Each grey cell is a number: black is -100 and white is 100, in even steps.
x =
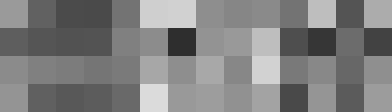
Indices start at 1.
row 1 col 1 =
21
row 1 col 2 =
-24
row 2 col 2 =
-33
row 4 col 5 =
-18
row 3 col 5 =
-4
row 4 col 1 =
16
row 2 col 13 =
-15
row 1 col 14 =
35
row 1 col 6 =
62
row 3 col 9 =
6
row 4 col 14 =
22
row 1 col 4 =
-42
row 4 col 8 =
23
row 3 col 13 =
-19
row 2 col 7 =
-64
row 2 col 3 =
-36
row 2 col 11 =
-39
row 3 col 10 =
65

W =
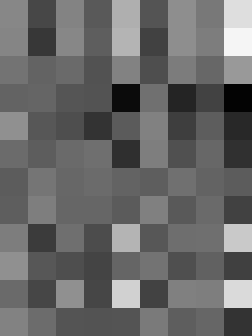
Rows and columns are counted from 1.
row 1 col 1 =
6
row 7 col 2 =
-8
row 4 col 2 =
-21
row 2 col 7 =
11
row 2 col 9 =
92
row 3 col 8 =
-19
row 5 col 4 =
-60
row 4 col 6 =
-12
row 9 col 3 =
-13
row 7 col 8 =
-22
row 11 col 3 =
13
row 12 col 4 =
-35
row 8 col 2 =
-1
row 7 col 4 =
-16
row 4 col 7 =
-72
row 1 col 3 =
3
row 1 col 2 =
-44
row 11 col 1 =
-17
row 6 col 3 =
-17
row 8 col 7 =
-30
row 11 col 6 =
-48
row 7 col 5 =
-22
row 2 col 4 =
-26
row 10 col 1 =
13
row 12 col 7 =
-26
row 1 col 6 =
-34
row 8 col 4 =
-20
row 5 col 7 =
-51
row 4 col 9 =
-98
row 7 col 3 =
-19
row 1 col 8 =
-6
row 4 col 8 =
-48
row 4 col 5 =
-91
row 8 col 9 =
-49

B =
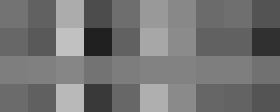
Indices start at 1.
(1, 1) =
-10
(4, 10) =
-34
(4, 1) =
-16
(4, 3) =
45
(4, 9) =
-22
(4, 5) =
-19
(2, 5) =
-24
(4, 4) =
-55
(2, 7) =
9
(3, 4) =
-10
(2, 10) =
-62
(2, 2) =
-30

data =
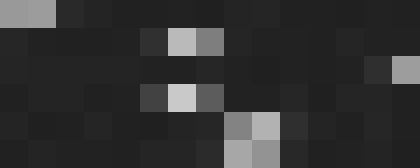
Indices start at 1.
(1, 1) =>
20
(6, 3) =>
-73
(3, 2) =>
-72
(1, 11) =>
-74
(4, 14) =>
-71
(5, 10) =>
40
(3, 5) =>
-72
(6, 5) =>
-74
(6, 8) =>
-66
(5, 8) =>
-70
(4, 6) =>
-48
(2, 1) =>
-70
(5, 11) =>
-63
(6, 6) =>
-71
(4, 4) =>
-74
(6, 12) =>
-74
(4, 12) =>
-75
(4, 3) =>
-72
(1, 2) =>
22
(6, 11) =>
-69
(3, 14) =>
-63
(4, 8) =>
-28
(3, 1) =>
-71
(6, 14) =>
-72
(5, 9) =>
3
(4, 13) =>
-71
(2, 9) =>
-71

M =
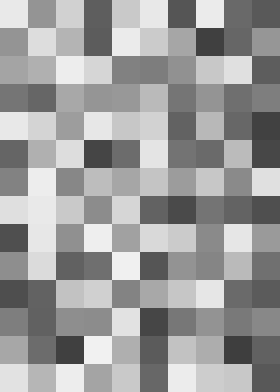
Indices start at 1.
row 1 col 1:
83
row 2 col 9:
-20
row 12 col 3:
11
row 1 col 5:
58
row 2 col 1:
16
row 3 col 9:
76
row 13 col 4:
89
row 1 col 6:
82
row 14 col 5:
58
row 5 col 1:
82
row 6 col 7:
-10
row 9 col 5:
26
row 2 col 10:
18
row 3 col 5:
1
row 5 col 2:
66
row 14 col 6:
-19
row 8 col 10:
-38
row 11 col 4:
63
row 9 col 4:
87
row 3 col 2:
38
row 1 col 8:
84
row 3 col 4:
68
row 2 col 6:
59
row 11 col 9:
-17
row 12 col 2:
-24
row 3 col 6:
-2
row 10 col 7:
15
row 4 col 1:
-8
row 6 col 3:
73
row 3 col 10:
-27
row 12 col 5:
77
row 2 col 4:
-28
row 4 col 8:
16
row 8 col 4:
10
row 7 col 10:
76

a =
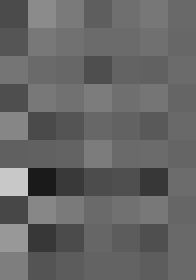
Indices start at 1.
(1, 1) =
-41
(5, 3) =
-34
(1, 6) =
-7
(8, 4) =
-17
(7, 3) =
-55
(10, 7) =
-18
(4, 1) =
-39
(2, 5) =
-16
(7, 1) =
57
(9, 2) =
-57
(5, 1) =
5
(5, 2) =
-42
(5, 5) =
-23
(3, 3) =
-19
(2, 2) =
-6
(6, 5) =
-17
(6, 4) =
-3
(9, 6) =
-38
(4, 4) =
-3
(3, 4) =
-39
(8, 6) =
-6
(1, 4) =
-26

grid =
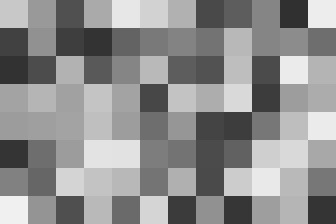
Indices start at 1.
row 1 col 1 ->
57
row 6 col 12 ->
32
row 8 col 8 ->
14
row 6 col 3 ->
22
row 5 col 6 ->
-14
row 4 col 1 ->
28
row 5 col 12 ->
84
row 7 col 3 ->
66
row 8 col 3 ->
-38
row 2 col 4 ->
-60
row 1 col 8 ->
-43
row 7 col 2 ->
-20
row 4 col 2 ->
42
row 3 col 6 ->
45
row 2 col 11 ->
10
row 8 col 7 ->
-54
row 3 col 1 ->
-61
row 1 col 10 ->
4
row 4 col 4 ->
54
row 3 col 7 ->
-27
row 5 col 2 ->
25
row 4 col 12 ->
35
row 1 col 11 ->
-62
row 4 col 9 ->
70
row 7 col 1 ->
1
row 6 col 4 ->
78
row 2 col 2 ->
14
